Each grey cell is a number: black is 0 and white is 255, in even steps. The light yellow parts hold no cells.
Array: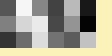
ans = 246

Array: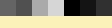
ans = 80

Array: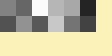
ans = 102

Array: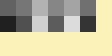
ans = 119

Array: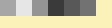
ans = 229

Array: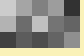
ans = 165

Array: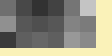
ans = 72
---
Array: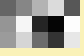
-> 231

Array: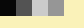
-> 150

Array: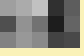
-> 73

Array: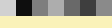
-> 138

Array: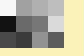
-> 92

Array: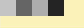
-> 36
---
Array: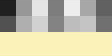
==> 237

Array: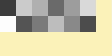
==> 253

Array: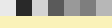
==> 233

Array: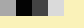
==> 218

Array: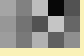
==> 197

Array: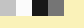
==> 251
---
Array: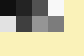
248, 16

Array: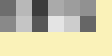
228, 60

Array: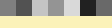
217, 33

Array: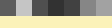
197, 50

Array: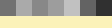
193, 48

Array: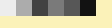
237, 18

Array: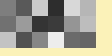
237, 45

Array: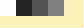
254, 36
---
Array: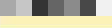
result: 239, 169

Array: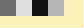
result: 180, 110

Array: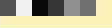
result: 113, 82

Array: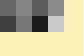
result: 139, 62

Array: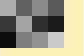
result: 90, 14

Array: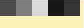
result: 52, 76

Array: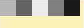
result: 25, 183

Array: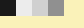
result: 144, 25

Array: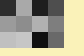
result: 78, 192
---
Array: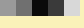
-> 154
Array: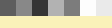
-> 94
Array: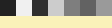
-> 34
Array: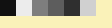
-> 17
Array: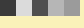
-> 58
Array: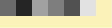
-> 107
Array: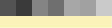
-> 83
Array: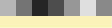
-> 182
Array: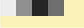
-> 237
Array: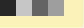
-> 39
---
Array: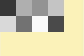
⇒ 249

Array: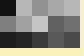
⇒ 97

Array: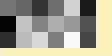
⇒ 152

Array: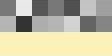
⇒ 100

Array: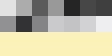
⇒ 210

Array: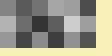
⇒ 205

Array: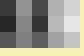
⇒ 184

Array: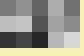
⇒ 160

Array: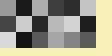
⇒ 210
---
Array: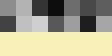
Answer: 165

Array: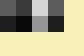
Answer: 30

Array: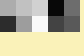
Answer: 89

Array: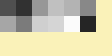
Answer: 37

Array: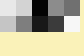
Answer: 247

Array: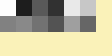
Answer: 102

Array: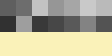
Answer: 83

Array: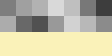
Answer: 139
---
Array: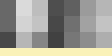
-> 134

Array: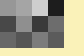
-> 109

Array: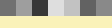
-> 55

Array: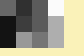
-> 174

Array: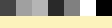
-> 181

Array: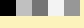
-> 1

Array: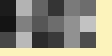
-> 186

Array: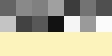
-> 88

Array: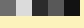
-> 108

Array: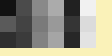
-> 59
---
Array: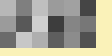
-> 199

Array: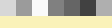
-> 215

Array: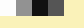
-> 146

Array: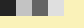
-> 195

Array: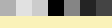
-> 204

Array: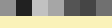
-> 166

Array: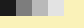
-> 185

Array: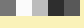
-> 188

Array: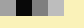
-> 161
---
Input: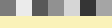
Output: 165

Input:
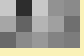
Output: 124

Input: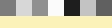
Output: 96

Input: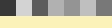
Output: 120

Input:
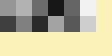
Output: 206

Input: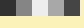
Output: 69

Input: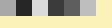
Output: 190

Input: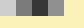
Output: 144
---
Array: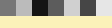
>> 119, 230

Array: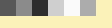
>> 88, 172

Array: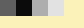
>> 95, 226

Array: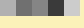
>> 177, 204

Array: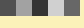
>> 81, 103

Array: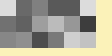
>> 220, 194
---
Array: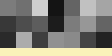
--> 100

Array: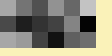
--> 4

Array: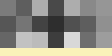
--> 144

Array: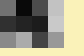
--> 201

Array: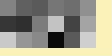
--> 164

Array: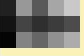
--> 76

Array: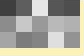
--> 177

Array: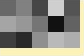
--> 98

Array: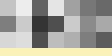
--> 169
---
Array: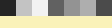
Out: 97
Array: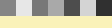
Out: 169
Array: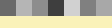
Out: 62
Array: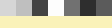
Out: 253
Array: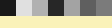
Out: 39
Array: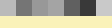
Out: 164
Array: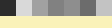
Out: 129
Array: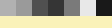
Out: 53
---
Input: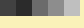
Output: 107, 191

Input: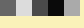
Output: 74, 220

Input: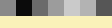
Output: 156, 202

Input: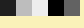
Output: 238, 238

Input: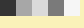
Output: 218, 246

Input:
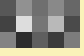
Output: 118, 221

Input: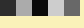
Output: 10, 205

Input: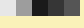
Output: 26, 231

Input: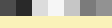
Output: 246, 246

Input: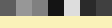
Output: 20, 221
